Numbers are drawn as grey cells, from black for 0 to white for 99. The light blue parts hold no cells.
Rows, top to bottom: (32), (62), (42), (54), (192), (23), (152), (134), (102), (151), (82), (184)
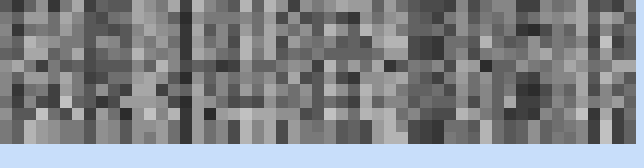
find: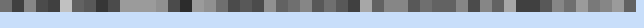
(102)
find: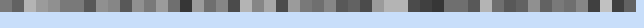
(54)
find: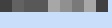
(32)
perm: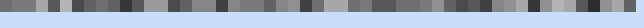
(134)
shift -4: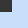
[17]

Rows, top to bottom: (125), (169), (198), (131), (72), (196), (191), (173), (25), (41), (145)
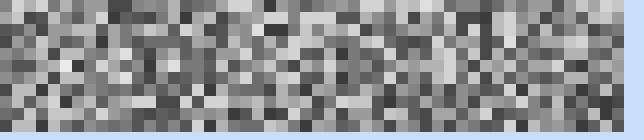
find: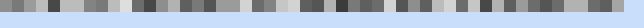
(72)
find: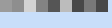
(25)
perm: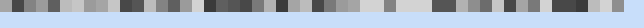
(169)
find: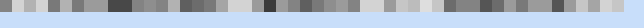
(125)
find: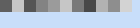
(196)
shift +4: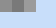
[59 51 64]

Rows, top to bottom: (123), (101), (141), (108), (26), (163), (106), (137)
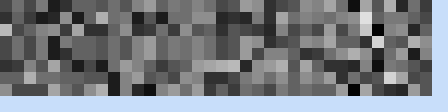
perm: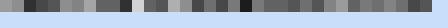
(108)
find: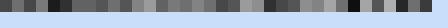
(123)
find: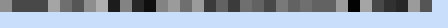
(137)

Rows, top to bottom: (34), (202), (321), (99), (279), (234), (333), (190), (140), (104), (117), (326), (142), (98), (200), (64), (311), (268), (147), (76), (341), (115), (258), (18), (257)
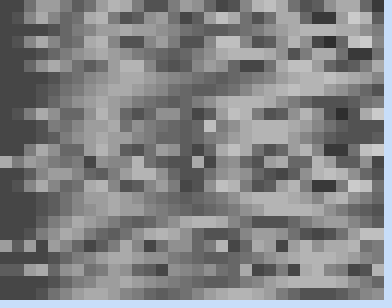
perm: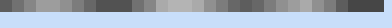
(147)
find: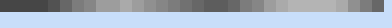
(18)
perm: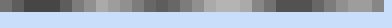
(147)
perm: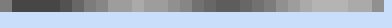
(321)
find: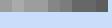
(326)
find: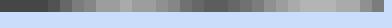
(321)

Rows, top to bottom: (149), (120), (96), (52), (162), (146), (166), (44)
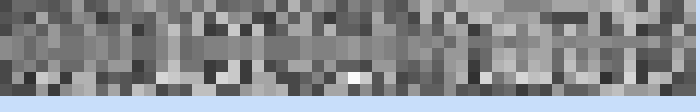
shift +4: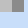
[78 58]
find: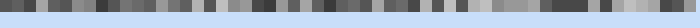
(120)
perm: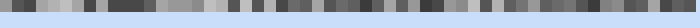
(120)
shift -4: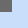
[37]

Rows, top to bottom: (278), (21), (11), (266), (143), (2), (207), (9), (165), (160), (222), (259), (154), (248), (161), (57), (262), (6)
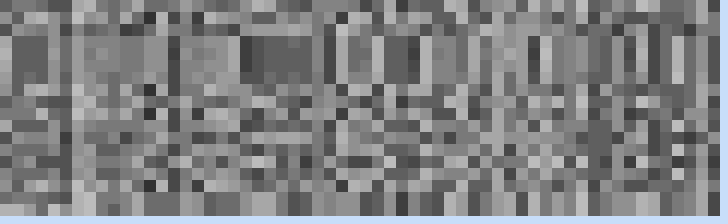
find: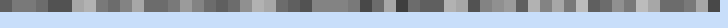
(278)
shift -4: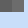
[33 38]
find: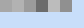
(9)

